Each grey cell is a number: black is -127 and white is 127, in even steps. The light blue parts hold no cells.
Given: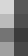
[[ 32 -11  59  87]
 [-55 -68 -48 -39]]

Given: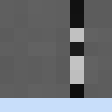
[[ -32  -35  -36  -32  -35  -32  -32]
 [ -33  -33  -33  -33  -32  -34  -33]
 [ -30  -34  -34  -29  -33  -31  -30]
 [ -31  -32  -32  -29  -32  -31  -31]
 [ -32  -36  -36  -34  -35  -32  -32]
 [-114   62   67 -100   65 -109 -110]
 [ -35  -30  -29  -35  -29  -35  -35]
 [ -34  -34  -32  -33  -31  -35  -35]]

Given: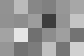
[[ 22  35  17  18]
 [-13 101  13  59]
 [ -3 -15  29   7]
 [ 63  13 -66   0]
 [-10  31  20  23]
 [ 80 -12  68  39]]

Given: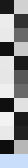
[[-114  105  114 -112  111  102  103 -112  105  108 -103]
 [  55  -93 -100   97  -22  -40 -102   73  -23  -77   81]]

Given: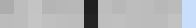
[[ 60  45]
 [ 61  61]
 [ 69  68]
 [ 64  53]
 [ 62  55]
 [ 61  56]
 [-91 -95]
 [ 63  61]
 [ 64  56]
 [ 61  61]
 [ 60  60]
 [ 60  56]
 [ 66  59]]

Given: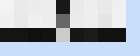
[[-107  112  115]
 [-107  105  106]
 [-111  111  108]
 [-109  109  109]
 [  75  -24 -103]
 [-105  108  105]
 [-100  110  110]
 [-109  101  105]
 [-109  113  112]]

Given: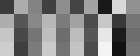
[[  78   70   46  -68]
 [ -64  -55  -41   44]
 [  -4  -10    8    3]
 [  74   63   55  -63]
 [ -12  -18   -4   14]
 [  68   60   34  -59]
 [ -51  -41  -51   35]
 [ 115  103   72 -102]
 [-109  -99  -71   88]
 [ -11  -18  -10   17]]

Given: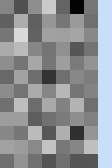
[[ -16   34    7   29  -15   12  -23   14   43   -8  -31    5]
 [  19   28   -8   29   62  -12   34  -10   59   89   45  -47]
 [ -14    9   59  -34  -18   43  -17   39    6  -29  -31   14]
 [ -43   67  -40  -14   41    5  -76   -9  -10   33   22   74]
 [ -15   -7   47   -4    2   55  -16   30   16   31   -9  -27]
 [ -43    6  -80   14   51  -10    8   -5  -41   37   26 -124]
 [ -42   63   21    1  -16    3   -2   19  -12    8  -16   -9]]
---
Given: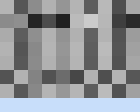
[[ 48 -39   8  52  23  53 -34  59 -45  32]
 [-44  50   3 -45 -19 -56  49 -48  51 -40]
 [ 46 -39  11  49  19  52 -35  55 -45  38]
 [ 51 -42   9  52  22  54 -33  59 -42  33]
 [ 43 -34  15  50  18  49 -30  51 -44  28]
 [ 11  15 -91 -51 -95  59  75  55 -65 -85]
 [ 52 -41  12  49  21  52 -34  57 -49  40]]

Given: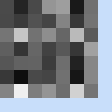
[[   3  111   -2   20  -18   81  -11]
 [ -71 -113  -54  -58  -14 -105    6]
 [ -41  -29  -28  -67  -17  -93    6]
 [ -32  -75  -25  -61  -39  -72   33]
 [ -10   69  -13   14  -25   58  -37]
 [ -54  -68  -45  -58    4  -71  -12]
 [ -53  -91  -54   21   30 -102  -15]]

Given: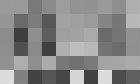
[[ 92   1 -60 -41 -57  86 -63  92 -50 -31]
 [ 17  46  15  43  -7 -14  -5  36  38  42]
 [ 13 -47  10 -63  47  61  56 -11 -19  16]
 [ 12 -65  15 -34  32  35  42 -21 -10  17]
 [ 21 -22  -3 -40  34  31  27   5  -9  55]
 [ 26  25  -6  11  29  19  18  25  13  46]]

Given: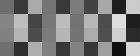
[[ -16  -80   47    0  -72    3  -72   31 -111   87]
 [   1   53  -52   -3   54  -12   44  -49   80  -85]
 [   5   62  -59   -7   60  -13   55  -51   93  -97]
 [ -18  -69   42  -10  -70   -3  -60   40  -97   76]]

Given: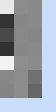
[[  5  12 -25]
 [  8  12 -14]
 [115  13  11]
 [-77   7   8]
 [-55   8   6]
 [-76   7   9]
 [104  12   9]]

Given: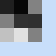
[[  65   97    1]
 [   0  -78  -80]
 [ -95 -120    2]]

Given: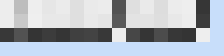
[[-71 -45 -75 -67 -74 -63 -60 -71 108 -56 -74 -51 -72 -75 110]
 [109  73 111 104 104  95 105 101 -38  99  99  94 104 109 -68]
 [109  61 110 102 107  95 106 108 -45  95 106  93 108 110 -73]]

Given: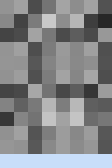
[[ 22  18 -39   9  28  11  22 -42]
 [ 17  33 -43  -1  28   8  28 -40]
 [-72   5 -12  67  34  68 -19  -8]
 [  3 -30  -6  54  -2  56 -32 -37]
 [-59 -54  39 -12 -55 -34 -73  28]
 [ 18  29 -47  -2  35   6  38 -49]
 [ 21  20 -40   4  24   9  15 -45]
 [ 20  32 -49  -3  26   8  32 -47]
 [-59 -52  35  -7 -52 -34 -53  24]
 [  8 -60  -4  73  13  54 -65 -88]
 [ 19  33 -51 -11  36  13  34 -45]]
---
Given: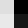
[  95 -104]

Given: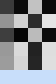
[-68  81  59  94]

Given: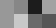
[24 72]

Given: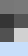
[ -8 -43]

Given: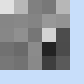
[ 97   8  -9 -92 -37]

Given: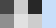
[-57  97]
